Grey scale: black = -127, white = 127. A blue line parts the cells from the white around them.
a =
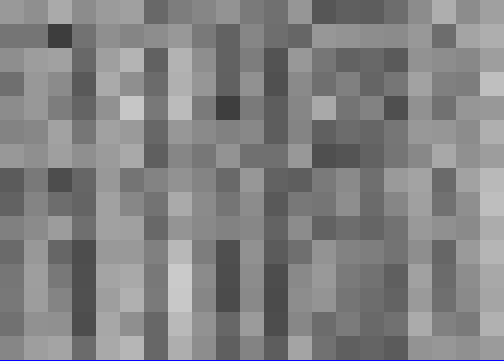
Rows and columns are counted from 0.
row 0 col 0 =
25
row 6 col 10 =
-15
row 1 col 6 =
13
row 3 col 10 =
17
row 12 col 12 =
13
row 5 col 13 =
-31
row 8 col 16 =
6
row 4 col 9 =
-65
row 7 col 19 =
34
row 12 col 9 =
-52
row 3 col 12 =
10
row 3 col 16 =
-9
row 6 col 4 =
27
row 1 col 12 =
-25
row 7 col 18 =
-21
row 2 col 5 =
52
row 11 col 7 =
74
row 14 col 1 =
30
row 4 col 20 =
24
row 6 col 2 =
31
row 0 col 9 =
19
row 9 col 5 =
32
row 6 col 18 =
40
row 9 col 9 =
2
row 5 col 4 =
33
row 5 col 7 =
23
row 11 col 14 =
-5
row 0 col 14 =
-32
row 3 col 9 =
-30
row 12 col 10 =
9
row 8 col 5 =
7
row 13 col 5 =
15
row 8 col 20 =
62
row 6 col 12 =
24

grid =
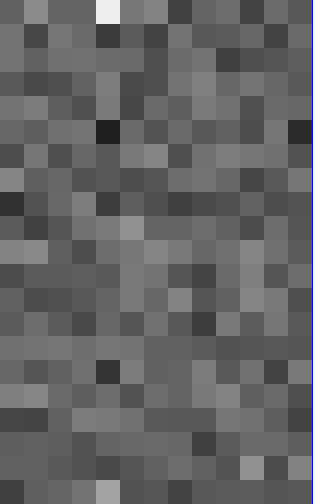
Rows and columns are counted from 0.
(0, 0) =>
-31
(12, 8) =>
-43
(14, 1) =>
-13
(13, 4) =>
-25
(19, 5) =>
-42
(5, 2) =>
-16
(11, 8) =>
-59
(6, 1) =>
-10
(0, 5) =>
-8
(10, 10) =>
5
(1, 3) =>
-22
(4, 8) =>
-5
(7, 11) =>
-38
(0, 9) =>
-19
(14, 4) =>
-10
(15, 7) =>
-28
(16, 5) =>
-45
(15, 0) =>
-24
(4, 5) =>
-56
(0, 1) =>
11
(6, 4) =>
-39
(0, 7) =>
-62
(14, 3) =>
-17
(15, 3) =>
-16
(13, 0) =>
-37
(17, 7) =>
-40
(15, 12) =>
-6
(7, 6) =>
-42
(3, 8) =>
0
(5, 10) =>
-50
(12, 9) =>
-30
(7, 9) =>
-25
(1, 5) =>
-36
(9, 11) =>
-19
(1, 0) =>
-12
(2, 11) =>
-43
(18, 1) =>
-31
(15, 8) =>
-3
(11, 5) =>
-6
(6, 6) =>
5

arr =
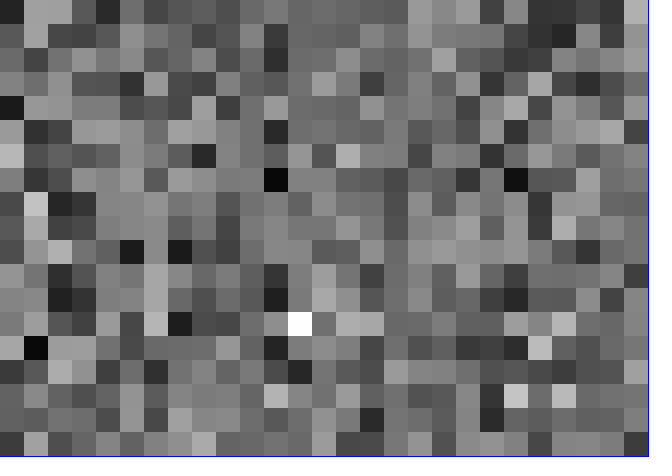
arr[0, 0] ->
-92
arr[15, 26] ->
32
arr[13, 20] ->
-32
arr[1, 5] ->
15
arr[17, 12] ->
-18
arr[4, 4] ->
-3
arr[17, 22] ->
-35
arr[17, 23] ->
-19
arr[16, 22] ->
-19
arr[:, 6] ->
[-57, -11, -41, 24, -41, -18, -4, -38, 18, 10, 10, 38, 38, 53, -22, -79, -36, -55, 1]
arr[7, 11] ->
-119
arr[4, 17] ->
-1
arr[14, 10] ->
-29
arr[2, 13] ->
-17
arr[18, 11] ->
-13
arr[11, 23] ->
-17
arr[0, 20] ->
-62
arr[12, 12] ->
-5
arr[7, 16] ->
-55
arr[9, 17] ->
1
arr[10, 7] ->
-101
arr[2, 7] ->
-26
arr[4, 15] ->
17
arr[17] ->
[-30, -35, -13, -18, -51, 20, -55, 32, 6, 9, -18, -39, -18, 17, -6, -85, -11, -18, -36, 4, -84, -27, -35, -19, -31, -29, -1]
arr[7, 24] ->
31
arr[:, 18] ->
[8, -3, 32, -28, -14, -24, 1, -31, -35, 10, 25, -31, -34, -3, -32, 1, -39, -36, -46]
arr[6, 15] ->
0
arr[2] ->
[-21, -59, -13, 17, -8, 9, -41, -26, 3, -51, -21, -80, -20, -17, 13, -20, -28, -14, 32, -30, -43, -70, -63, 3, -11, 5, 27]
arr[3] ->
[2, -17, 16, -43, -45, -77, 24, -53, -62, 0, -31, -40, -14, 27, -5, -64, -26, 0, -28, 17, -74, -28, 38, -57, -81, -51, -18]
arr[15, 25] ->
-44
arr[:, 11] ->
[-7, -69, -80, -40, 25, -86, -34, -119, -2, 6, 7, -74, -96, 14, -91, -52, 51, -39, -13]
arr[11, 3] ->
-44
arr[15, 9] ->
-27
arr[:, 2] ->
[31, -56, -13, 16, 19, -59, -31, -50, -89, -62, 48, -80, -94, -42, 28, 44, -29, -13, -49]
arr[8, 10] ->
-14
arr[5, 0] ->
26

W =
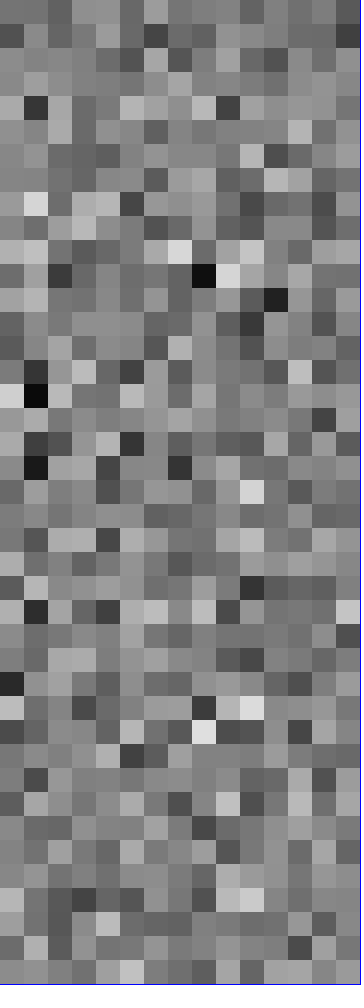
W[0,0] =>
-11
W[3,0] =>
9
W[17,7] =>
36
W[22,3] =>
47
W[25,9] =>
-53
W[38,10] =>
-18
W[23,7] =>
-40
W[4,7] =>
15
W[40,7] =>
-16
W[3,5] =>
-10
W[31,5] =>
-62
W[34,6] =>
34
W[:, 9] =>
[2, 18, 33, 6, -61, 1, -8, -31, -14, -30, 34, 85, 23, -33, -12, -5, -9, -6, -32, 38, 21, 8, 37, -13, -4, -53, -11, -37, 25, 53, -50, 2, 11, 64, -20, -42, 45, 57, -5, 20, 37]
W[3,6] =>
13
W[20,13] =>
-3
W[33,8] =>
5
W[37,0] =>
54
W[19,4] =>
-58
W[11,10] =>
37
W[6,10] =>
53
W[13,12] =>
2
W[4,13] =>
18
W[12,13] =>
-25
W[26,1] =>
-18
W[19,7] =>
-75
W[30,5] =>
54
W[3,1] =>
30
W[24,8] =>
29
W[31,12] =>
-3
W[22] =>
[-7, -42, 44, 47, -56, 46, 23, -10, -14, 37, 59, -3, -13, 39, 20]
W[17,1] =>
43
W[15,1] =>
-74
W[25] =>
[48, -82, 36, -26, -63, 46, 60, 9, 60, -53, 21, -11, -7, -15, 68]
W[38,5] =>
-19
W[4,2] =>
39
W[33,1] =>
38
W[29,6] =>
27
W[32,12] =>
42

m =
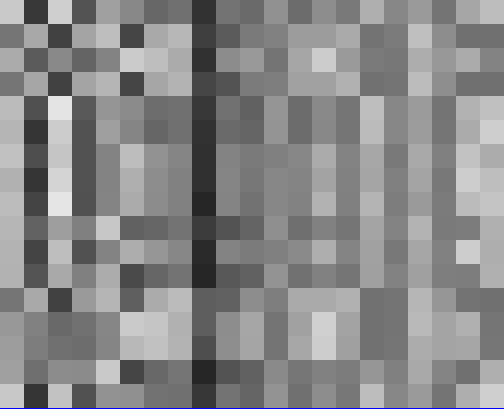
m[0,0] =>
73
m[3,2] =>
-62
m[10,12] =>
10
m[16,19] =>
46
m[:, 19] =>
[38, -15, 43, -15, 50, 43, 66, 77, 59, -3, 77, -2, -12, 48, 38, -15, 46]
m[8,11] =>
7
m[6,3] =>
-45
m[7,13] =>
35
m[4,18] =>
-11
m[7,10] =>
-8
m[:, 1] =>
[-71, 40, -36, 38, -47, -74, -49, -74, -59, -29, -59, -43, 41, 1, -2, -16, -74]
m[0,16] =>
7
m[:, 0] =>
[73, -10, 43, -10, 59, 53, 65, 49, 60, 54, 51, 50, -10, 24, 29, 32, 72]
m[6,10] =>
-5
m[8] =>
[60, -59, 101, -46, 4, 43, 12, 1, -89, 4, -13, 7, 2, 50, 0, 52, -2, 26, -4, 59, 68]
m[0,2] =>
79
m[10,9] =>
3
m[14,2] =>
-15
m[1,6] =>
41
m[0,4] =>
32
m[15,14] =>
-3
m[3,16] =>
-11
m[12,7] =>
59
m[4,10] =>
-30
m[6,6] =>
18
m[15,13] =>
1
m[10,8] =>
-85
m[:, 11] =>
[17, 1, -11, -1, 21, 20, 0, 7, 7, 15, 0, 19, -1, -11, -11, 10, 19]
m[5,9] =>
-21
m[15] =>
[32, -16, 12, 11, 73, -58, -23, -10, -89, -44, -30, 10, -9, 1, -3, 22, 0, 41, 4, -15, 47]
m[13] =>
[24, 1, -22, -14, 6, 74, 69, 49, -33, 13, 38, -11, 33, 80, 35, -14, -11, 57, 36, 48, -10]
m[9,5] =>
-30
